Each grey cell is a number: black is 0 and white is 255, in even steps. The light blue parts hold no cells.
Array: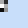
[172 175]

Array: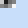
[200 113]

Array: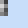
[162 139]

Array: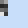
[123  50]

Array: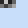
[39 63]

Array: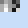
[126 220 170]

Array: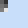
[97 99]

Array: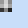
[153 219  30]
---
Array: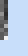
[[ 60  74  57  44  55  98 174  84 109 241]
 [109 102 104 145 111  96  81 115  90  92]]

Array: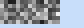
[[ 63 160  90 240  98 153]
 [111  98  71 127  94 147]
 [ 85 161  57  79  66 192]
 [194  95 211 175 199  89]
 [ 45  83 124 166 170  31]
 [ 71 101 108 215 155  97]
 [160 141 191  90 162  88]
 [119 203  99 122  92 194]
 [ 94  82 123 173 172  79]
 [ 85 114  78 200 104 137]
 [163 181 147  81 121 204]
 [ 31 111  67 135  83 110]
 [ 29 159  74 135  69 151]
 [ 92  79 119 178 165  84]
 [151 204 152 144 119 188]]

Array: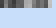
[[195 191]
 [ 91  86]
 [116 115]
 [ 97  98]
 [129 121]
 [172 179]
 [167 171]
 [ 98  94]
 [ 94  99]
 [ 60  68]
 [ 85  80]
 [121 132]
 [ 69  63]]

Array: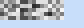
[[218 176 246 128 236]
 [129 201 128 184 147]
 [218 146 224 138 205]
 [126 244 140  43 204]
 [225 179 228  87 236]
 [225 136 225 204 195]
 [227  61 214 224 148]
 [115  44 116 237  86]
 [150 214 140 159 135]
 [ 73 201  70 172  77]
 [ 76 207  56  86  78]
 [225 117 239 223 207]
 [154  90 125 231  94]
 [137 173 121 213  97]
 [203  99 225 135 216]
 [136 211 134  81 190]]

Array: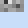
[[150 140 145]
 [180  82 143]
 [150 129 167]
 [225 151 164]
 [ 54 167 121]
 [170 152 146]]

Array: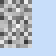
[[130 215 127 184 160 206 148 214 118 219 135 213]
 [238 154 114 186 220  81 136 119 225 132  56 166]
 [ 95 166 179 152 106 199 182 198  91 192 194 168]
 [178 114 236 178 120 101 246 150 160 150 178 139]
 [111 206 155 183 136 216 174 225 101 228 169 209]
 [222 177 101 195 221 108 128 142 212 158  64 188]
 [159 203 166 203 157 178 194 212 133 218 135 213]
 [ 75 128 202 123  71 186 190 171  79 159 230 128]]
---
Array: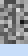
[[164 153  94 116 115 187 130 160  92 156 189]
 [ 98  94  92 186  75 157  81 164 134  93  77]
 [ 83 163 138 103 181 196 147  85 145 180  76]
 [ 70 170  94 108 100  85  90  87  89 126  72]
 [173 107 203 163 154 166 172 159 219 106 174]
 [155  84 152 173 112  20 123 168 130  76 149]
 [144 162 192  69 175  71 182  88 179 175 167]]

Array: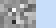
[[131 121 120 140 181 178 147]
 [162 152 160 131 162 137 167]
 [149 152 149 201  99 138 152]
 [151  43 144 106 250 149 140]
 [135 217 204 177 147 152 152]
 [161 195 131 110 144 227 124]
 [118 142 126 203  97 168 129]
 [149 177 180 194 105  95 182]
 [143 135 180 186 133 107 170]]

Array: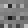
[[ 71 118 149 127 139 154 129]
 [179 133 109 125 132 195 130]
 [ 87 128  23 128 135  41 139]
 [134 128  80 122 129 165 135]
 [ 68 118 151 130 126 107 128]
 [117 120  80 146 125 170 130]
 [189 118 103 138 127 114 118]]

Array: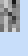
[[109 114 145 142 116 164 143 172]
 [200 187 192 192 134 108 201 202]
 [115 125 111 132  58 178 165 155]
 [210 158  90  58 134 137  83  22]
 [132 145 150 130 145 140 133 150]]

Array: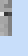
[[178 166 173 166 166 231 166 166 166]
 [164 164 156 164 164  53 163 133 171]
 [132 128 128 128 128  73 163 128 128]]

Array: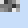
[[151 120 222]
 [131 122  57]
 [ 98 113 106]
 [233  49 142]
 [166 124 210]]

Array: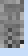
[[169 152 143 127 140 142 119 148 135 158 153 129]
 [130  92 134 108 127 111 131 148 131 118 113 143]
 [ 52 150  74 142  73 115 127 111 121 120 105 151]
 [122  90 129 107 118 110 132 144 135 116 109 144]
 [ 88 108 137  92 122 103 133 115 114 123 113 164]
 [225  41 169 137 164 131 144 178 173 105 113  98]]
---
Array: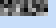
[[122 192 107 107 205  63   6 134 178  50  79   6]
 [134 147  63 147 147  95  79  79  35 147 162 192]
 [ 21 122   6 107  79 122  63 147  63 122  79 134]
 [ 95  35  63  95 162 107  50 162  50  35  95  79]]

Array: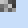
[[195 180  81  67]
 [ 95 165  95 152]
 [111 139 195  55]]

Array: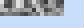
[[184 184 128 171 159 143 159 159  58 197 171  71 100 143 171 143]
 [100 128 128 112 112  85  71 112 143 112 197 128 159 143 128 171]
 [224 100  71 143 224 197  85 128 212 143 100  58 171 143  85  71]
 [184  71  71 143 224 197  85 100 159 184 112 128 159 159  85 112]]

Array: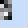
[[189 244  59]
 [129 145 129]
 [  3  87 160]
 [176  73  18]
 [218  44  99]]

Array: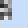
[[ 96 226 142]
 [ 96 196 157]
 [211 183 126]
 [ 67 112  82]
 [ 39  82 171]]

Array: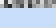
[[178  89  41 166 134  77 209  53 150 178 194 134 150 194]
 [237  65 222 150 105 119 194  89 178 105 209 119 166 119]]
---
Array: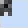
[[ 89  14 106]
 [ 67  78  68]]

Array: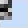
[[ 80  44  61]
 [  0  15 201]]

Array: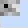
[[172   6 161]
 [166 151 133]]

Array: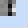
[[130 138  15]
 [142 144  69]]

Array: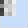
[[142 195 206]
 [ 57 226 204]]

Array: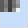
[[ 90 117  66]
 [ 90 135  60]]

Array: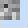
[[147  56 165]
 [162 206 150]]

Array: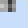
[[200 174  98]
 [168 172  68]]
